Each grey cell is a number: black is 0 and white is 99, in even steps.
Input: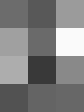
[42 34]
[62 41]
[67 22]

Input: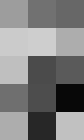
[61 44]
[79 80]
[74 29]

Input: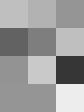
[74 69]
[38 49]
[57 78]

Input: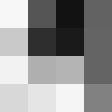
[96 33]
[78 18]
[94 68]

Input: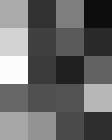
[66 19]
[82 25]
[98 23]

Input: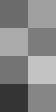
[42 62]
[66 48]
[45 76]

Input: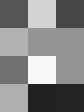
[33 82]
[69 58]
[44 96]

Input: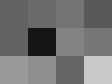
[38 41]
[38 8]
[59 55]

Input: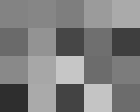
[51 52]
[41 57]
[53 65]
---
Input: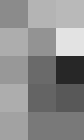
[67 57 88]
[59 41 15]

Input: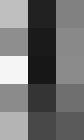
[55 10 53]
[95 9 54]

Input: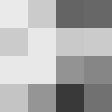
[79 90 78]
[90 90 57]

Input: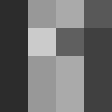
[17 79 37]
[17 59 66]

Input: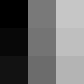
[3 45 74]
[7 42 70]

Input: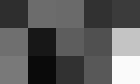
[43 9 36]
[47 4 19]

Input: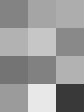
[69 77 53]
[45 50 69]

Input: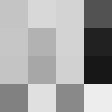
[77 69 82]
[76 65 81]

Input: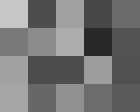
[47 54 67]
[63 29 30]
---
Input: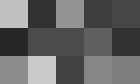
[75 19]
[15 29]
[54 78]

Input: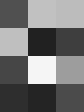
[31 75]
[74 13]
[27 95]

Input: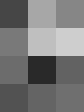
[27 65]
[47 74]
[42 16]

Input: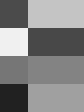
[29 76]
[93 28]
[46 51]

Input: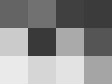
[39 44]
[79 22]
[91 83]

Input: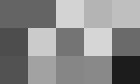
[39 39]
[30 79]
[32 63]
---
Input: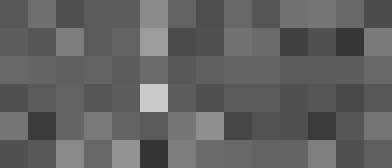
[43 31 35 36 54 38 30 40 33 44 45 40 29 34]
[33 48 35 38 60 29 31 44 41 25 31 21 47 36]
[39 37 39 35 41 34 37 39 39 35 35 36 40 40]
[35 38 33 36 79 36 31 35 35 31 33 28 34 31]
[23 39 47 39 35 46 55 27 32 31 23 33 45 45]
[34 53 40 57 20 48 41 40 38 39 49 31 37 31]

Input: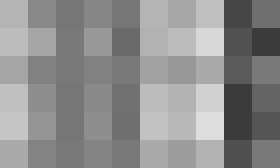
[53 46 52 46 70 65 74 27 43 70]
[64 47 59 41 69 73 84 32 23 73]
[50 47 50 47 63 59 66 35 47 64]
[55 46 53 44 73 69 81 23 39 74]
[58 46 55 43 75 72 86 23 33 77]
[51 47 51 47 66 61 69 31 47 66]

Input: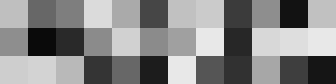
[40 49 85 66 27 75 79 23 55 7 75 74]
[4 16 54 81 54 62 90 15 84 86 90 55]
[82 72 20 40 11 90 33 19 65 24 8 80]

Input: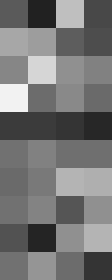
[13 74 28 35]
[61 36 30 65]
[83 56 50 52]
[42 53 41 94]
[23 20 15 23]
[50 43 43 44]
[47 70 68 41]
[51 33 56 44]
[14 56 70 32]
[58 42 20 44]

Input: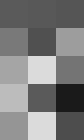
[34 33 35]
[31 61 47]
[85 45 64]
[35 10 73]
[85 30 58]

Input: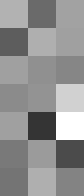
[41 63 69]
[68 62 36]
[56 52 62]
[57 81 54]
[20 99 62]
[60 29 47]
[68 51 45]

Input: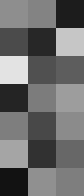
[51 11 55]
[15 77 29]
[31 36 88]
[48 61 14]
[28 54 49]
[19 40 64]
[56 49 7]

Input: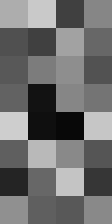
[78 25 52 67]
[25 63 40 31]
[48 55 32 34]
[7 52 45 38]
[6 3 77 80]
[72 53 33 37]
[40 76 21 14]
[37 34 53 56]

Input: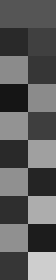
[33 33]
[25 16]
[21 54]
[54 8]
[24 57]
[62 16]
[14 56]
[67 18]
[11 56]
[80 21]
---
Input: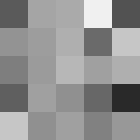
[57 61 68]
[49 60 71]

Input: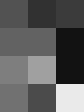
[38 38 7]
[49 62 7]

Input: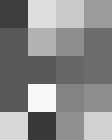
[34 69 55]
[34 34 40]

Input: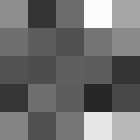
[43 36 31]
[32 30 37]

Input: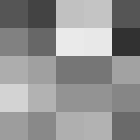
[50 40 91]
[67 62 46]

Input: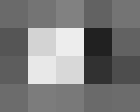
[33 82 92]
[36 90 84]

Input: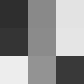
[20 54 89]
[92 57 22]

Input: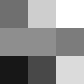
[55 55 48]
[9 28 85]

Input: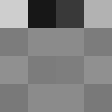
[48 54 54]
[56 48 49]
